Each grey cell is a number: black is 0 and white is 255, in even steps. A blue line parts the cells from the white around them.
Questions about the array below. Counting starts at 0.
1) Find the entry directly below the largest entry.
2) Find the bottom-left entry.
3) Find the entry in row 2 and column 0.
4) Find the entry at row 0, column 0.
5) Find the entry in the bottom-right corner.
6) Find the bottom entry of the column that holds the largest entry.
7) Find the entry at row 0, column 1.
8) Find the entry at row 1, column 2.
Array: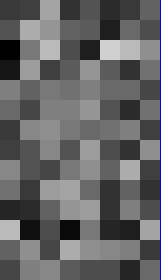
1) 91
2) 70
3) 1
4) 57
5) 105
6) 77
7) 63
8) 149

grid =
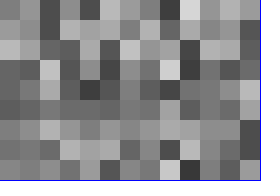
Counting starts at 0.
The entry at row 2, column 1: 162
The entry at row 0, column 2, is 77
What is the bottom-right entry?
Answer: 155
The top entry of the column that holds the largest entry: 214
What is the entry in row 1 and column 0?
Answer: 155
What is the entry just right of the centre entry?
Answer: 93
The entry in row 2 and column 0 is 185
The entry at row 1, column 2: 77
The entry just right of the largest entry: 149
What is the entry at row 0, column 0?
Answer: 126
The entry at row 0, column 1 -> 149
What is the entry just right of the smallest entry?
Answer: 126
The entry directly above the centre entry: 141
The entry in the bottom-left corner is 134
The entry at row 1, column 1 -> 141
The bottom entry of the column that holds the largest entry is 56
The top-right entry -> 155
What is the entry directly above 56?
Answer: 185
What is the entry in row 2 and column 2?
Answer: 101
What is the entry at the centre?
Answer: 126
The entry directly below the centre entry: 120

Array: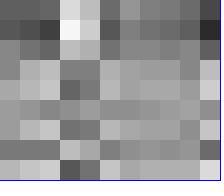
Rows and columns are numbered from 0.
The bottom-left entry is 183
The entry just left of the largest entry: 64
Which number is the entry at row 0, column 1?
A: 95
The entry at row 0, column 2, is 101
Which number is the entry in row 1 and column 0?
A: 87
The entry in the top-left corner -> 95
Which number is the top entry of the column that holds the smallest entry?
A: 72
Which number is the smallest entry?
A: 43
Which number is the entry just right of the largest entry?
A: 205
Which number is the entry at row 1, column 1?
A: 79
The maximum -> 246
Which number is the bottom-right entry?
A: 218
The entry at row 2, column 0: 135
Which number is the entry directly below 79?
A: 114
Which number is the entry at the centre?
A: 183
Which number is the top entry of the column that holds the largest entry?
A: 218

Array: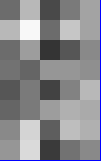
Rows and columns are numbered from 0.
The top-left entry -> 108
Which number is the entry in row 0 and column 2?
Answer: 73
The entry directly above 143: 137
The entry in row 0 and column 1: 184
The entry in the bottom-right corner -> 137
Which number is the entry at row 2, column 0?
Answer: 108
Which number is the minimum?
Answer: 52
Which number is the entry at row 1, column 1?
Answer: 248
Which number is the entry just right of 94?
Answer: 190
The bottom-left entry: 150
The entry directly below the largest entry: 157
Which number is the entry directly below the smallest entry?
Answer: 150

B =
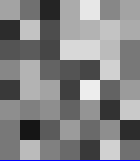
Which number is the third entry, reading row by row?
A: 36
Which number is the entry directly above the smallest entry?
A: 128
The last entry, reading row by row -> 112
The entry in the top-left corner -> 163
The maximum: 237
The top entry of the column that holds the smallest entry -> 112
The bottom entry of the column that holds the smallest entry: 187
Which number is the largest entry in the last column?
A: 201
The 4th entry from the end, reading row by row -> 106
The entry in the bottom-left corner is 120
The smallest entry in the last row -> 57
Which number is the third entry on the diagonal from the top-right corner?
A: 216
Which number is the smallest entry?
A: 21
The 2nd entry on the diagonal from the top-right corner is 195
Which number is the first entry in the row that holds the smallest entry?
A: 120
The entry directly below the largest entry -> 148
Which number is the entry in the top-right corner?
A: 163

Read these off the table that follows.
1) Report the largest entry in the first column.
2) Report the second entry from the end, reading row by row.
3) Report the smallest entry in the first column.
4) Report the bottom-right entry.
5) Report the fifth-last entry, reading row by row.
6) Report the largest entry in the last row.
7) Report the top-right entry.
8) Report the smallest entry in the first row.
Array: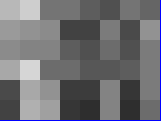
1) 184
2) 46
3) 66
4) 108
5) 54
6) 176
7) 101
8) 80

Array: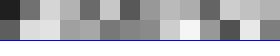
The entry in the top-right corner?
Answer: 179
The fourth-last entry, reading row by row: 152
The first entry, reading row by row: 31
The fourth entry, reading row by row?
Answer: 179
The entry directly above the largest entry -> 173
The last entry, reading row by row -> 126
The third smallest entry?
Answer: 88
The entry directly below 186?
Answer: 205

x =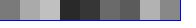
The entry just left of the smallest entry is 192
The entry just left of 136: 178
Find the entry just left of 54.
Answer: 41

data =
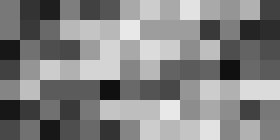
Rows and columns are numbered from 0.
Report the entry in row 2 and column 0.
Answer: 23
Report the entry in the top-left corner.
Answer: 120
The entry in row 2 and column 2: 78
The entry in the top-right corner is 65
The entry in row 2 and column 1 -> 113
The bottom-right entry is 126
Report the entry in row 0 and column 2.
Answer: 30
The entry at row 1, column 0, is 120
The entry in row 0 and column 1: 51
